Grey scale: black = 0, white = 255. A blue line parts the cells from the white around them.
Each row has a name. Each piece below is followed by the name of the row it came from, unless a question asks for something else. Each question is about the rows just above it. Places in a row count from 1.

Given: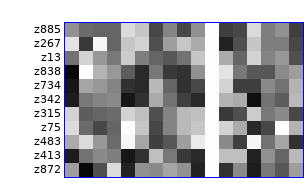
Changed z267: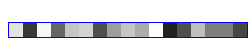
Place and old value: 14, [198]
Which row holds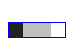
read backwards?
z413
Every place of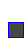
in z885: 7 9 13
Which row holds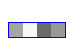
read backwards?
z483
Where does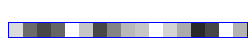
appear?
z75
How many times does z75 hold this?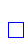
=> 3

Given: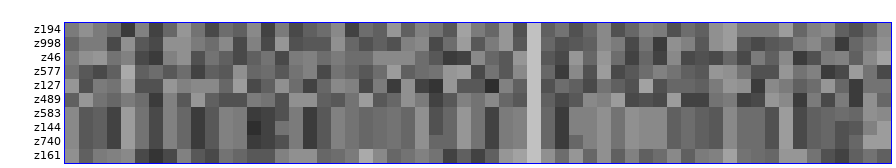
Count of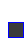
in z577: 2
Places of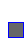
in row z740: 9 22 25 27 28 35 37 55 57
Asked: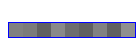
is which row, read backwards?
z161
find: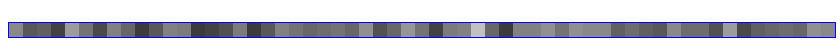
z583
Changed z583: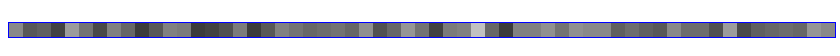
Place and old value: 58, [144]
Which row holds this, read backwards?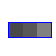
z161

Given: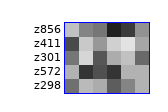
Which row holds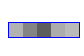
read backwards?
z298
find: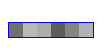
z298
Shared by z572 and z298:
[178]
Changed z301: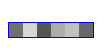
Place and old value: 1, [118]
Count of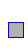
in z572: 3

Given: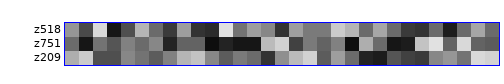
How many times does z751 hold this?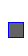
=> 5
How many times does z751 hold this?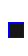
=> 4
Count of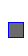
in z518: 6
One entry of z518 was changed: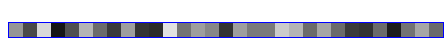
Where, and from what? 29, [107]
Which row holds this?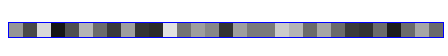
z518
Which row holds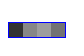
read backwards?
z518
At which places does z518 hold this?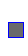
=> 7 22 24 27 29 31

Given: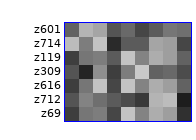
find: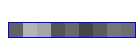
z601
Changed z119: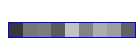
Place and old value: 1, [62]
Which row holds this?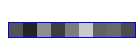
z309
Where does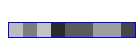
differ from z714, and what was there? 7, [165]

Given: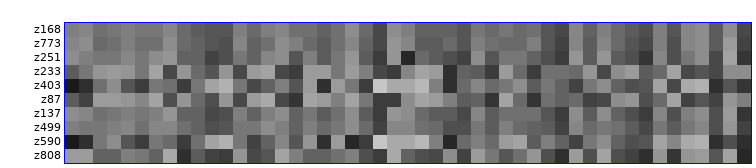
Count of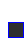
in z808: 3
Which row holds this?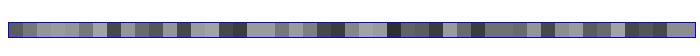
z233
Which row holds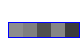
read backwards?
z137
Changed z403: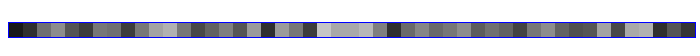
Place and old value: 35, [119]
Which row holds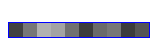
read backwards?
z590
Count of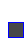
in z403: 2
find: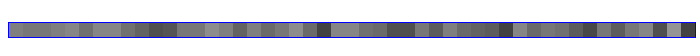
z499

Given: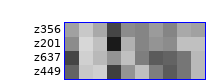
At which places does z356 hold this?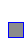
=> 5
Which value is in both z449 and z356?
[200]
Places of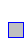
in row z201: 3 9 10
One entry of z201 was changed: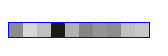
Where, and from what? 10, [192]
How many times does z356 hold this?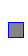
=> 2
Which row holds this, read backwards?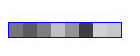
z449

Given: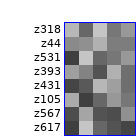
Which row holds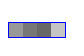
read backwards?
z531
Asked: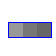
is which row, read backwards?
z531

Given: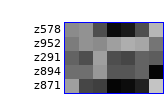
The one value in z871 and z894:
[5]
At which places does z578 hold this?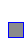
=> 1

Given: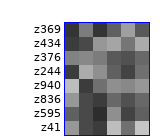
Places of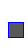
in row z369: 6
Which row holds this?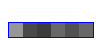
z836
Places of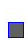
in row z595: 1 6

